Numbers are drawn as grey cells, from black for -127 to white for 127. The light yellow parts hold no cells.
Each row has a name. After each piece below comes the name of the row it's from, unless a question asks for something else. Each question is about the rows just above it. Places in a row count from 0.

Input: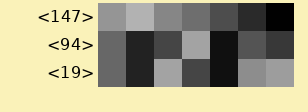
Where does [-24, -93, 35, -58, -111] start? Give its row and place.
<19>, 0
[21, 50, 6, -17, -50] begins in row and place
<147>, 0
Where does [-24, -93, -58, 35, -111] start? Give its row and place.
<94>, 0
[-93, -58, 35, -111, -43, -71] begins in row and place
<94>, 1
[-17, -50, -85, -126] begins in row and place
<147>, 3
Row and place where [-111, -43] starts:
<94>, 4

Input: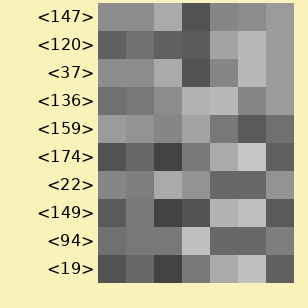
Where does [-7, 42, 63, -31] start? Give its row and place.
<19>, 3
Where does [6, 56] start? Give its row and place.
<37>, 4
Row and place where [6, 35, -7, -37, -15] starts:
<159>, 2
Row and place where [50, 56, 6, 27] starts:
<136>, 3
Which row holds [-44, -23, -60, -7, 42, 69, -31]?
<174>
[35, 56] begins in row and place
<120>, 4
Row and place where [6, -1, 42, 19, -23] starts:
<22>, 0

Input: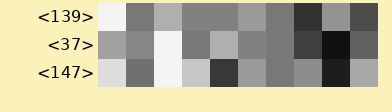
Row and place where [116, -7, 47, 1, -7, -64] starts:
<37>, 2
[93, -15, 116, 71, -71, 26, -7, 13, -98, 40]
<147>
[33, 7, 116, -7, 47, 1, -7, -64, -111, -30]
<37>

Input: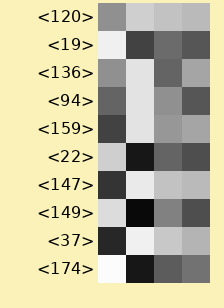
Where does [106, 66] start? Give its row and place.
<147>, 1
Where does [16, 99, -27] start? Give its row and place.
<136>, 0
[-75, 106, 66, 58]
<147>
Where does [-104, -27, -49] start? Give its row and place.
<22>, 1
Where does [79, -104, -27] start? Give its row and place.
<22>, 0

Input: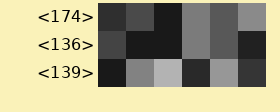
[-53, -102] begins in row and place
<174>, 1
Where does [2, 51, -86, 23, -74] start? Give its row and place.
<139>, 1
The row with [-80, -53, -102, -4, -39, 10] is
<174>
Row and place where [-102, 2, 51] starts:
<139>, 0
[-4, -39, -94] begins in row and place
<136>, 3
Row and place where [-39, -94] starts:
<136>, 4

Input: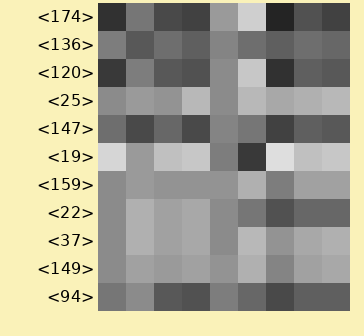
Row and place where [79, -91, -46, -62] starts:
<174>, 5
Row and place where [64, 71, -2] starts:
<19>, 2
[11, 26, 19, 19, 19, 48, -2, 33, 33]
<159>
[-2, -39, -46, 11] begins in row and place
<120>, 1
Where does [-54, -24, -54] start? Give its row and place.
<147>, 1

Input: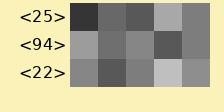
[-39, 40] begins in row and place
<25>, 2
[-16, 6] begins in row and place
<94>, 1
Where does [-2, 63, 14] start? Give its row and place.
<22>, 2
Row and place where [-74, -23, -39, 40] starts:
<25>, 0
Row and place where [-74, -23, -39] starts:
<25>, 0
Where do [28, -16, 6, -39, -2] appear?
<94>

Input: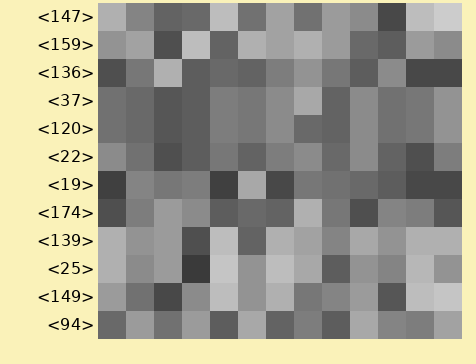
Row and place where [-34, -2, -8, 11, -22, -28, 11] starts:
<120>, 3
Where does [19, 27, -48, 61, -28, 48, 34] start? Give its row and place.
<139>, 1
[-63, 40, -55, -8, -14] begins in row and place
<19>, 4
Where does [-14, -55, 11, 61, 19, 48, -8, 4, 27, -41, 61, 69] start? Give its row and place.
<149>, 1
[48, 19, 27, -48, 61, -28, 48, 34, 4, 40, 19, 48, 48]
<139>
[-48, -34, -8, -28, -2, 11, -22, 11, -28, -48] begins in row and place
<22>, 2
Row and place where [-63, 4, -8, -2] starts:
<19>, 0

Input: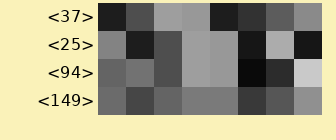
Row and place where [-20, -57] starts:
<149>, 0
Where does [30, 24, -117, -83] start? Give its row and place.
<94>, 3
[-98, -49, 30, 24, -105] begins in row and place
<25>, 1
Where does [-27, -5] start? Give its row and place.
<149>, 2

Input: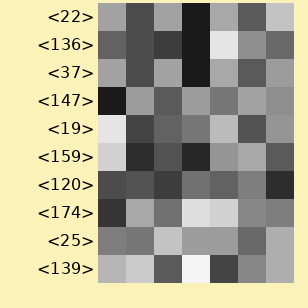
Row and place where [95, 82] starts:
<174>, 3
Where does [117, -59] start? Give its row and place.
<139>, 3
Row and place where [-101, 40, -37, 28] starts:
<37>, 3
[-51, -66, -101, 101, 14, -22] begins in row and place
<136>, 1
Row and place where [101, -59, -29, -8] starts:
<19>, 0

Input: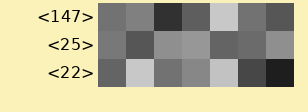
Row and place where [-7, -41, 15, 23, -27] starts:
<25>, 0
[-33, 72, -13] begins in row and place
<147>, 3
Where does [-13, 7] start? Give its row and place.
<22>, 2
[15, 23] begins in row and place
<25>, 2
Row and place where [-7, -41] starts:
<25>, 0
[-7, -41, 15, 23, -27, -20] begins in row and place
<25>, 0
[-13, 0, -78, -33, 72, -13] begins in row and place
<147>, 0

